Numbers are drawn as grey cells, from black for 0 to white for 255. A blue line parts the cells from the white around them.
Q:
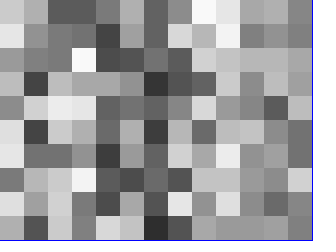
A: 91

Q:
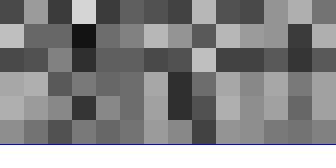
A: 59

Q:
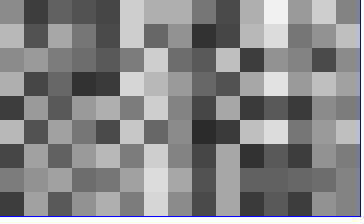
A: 96

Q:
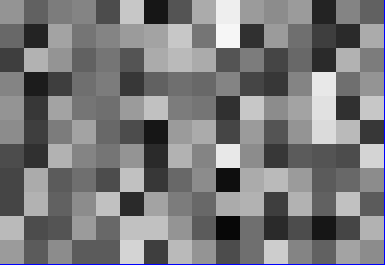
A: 124

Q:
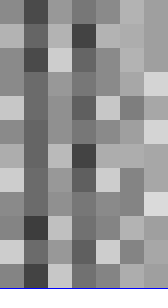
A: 152
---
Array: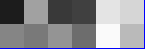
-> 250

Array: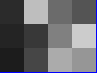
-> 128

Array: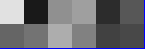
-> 65

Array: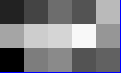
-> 248

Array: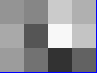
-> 248

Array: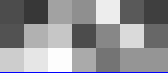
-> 218

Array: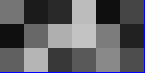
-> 124

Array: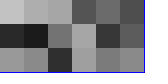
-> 55

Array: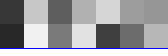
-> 108
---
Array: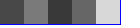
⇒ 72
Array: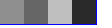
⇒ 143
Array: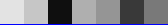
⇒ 227
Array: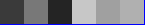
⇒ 58
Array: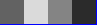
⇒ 98
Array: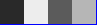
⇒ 41
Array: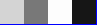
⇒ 212
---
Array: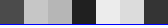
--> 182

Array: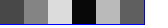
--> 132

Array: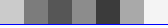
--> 86

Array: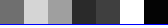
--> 159

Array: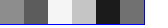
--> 92

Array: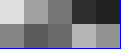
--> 132

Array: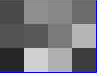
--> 181
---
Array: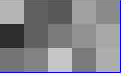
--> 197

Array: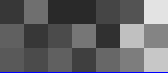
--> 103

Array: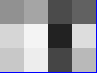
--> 237

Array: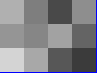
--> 168

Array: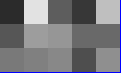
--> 136

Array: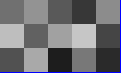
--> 29

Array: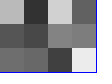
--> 104

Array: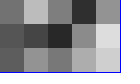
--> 120

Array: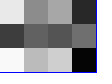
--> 187

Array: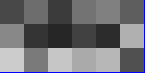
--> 170
